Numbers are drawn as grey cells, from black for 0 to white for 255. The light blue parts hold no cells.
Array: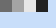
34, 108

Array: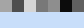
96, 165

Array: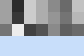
194, 116

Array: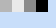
0, 182

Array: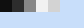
211, 15

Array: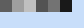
25, 94
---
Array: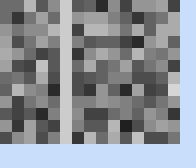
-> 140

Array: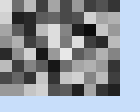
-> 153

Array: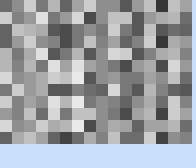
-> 171

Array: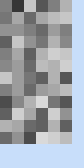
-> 146

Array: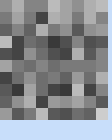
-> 89

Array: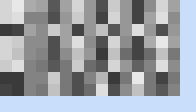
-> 58

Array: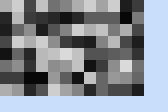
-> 152

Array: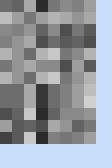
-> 90
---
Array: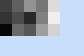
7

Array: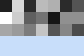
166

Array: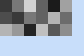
180

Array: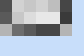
180

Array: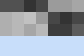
175

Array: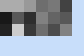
34

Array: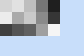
63

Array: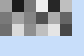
110

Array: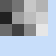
107

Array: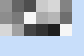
215
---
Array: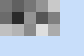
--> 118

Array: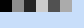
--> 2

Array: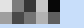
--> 227

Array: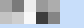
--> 164

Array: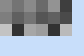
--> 138

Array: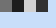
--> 113

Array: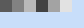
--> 90
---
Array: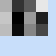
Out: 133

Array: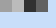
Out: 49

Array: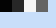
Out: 245

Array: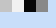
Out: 7

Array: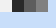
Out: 93

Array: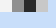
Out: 42

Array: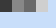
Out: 106
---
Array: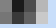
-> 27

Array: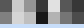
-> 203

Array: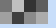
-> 192

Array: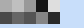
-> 191

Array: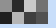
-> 41

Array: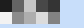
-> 100

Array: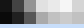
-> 67

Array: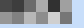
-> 61

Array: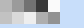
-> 155

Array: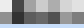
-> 71
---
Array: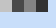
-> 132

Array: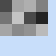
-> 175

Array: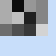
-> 151

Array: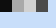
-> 209

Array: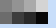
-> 170

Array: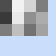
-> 212

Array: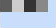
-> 52

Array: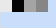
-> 164
